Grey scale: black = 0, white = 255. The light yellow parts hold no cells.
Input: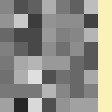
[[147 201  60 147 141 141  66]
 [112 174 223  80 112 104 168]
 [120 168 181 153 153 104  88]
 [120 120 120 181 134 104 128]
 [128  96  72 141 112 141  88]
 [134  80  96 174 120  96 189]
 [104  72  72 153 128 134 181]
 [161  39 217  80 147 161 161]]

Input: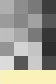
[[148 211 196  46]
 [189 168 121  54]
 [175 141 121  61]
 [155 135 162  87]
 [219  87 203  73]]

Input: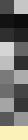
[[ 75 198]
 [122 172]
 [ 88 151]
 [213 102]
 [109  68]
 [165  54]
 [191  47]
 [ 47  33]
 [ 18  12]]

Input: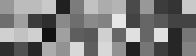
[[208 194 208  17 160  94  88 208 102 224 102 224  38 118]
 [152 188 188 201  32 124 194 172 180  74 152  60  52 201]
 [110 160  60  46 138 110 138 130 230  67 102  88  67  67]
 [ 46  80  38 172 146 216  94 216 146  32 118  60  38 130]]

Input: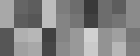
[[ 86 176 183  65 132 153 209 147 160 117]
 [ 86 160 168  71 139 153 202 147 183 125]
 [168 101  93 189 125 109  57 109  93 139]
 [168  93  86 189 132 117  65 109 117 139]]

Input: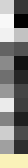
[[241 194]
 [ 99  83]
 [206  75]
 [152  68]
 [235  62]
 [212  54]
 [160  46]
 [111  38]
 [130  31]
 [138  17]
 [248   1]]

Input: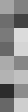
[[122 219]
 [103 213]
 [103 206]
 [179 192]
 [ 44 140]
 [171 134]
 [165 128]
 [109  66]]

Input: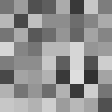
[[199 192 178 206 156 184 164  80]
 [117 171  88 109 149 101 164 133]
 [ 72 164 156 178  57 222  49 164]
 [117 156  80  94 171  57 199 125]
 [125 141 141 199  94 214  80 206]
 [214 133 117 184 184 214 149 156]
 [178 117 149 109 178  57 206 117]
 [184  72 192 141 141 109 133 171]]
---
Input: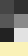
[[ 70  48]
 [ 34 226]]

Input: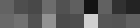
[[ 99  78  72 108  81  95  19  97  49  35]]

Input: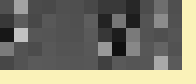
[[ 81 162  75  73  80  79  72  57  57  39  76 110  79]
 [ 23 194  86  85  82  81  90  55  29 122  83  79  85]
 [ 71  83  90  89  87  86  87  64  89  85  86 168  90]]

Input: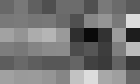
[[104 120  96  79 108 108  80 121 107  90]
 [162 148 172 181 154  46   9  50 156  29]
 [ 93 105  94  87  87 101  65  58  99  55]]

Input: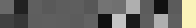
[[105  33  95  89  93  94  87 115 112 175  92  17  91]]

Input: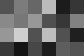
[[ 83 124 103 187  28  54]
 [151 207  81 190  81  31]]

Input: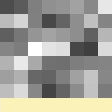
[[ 77  91 127 144 148 162 136 231]
 [ 95 119 149 163 153 142  96 182]
 [178 233 169 113 111 126 130 132]
 [189 218 135  68 100 140 194 123]]
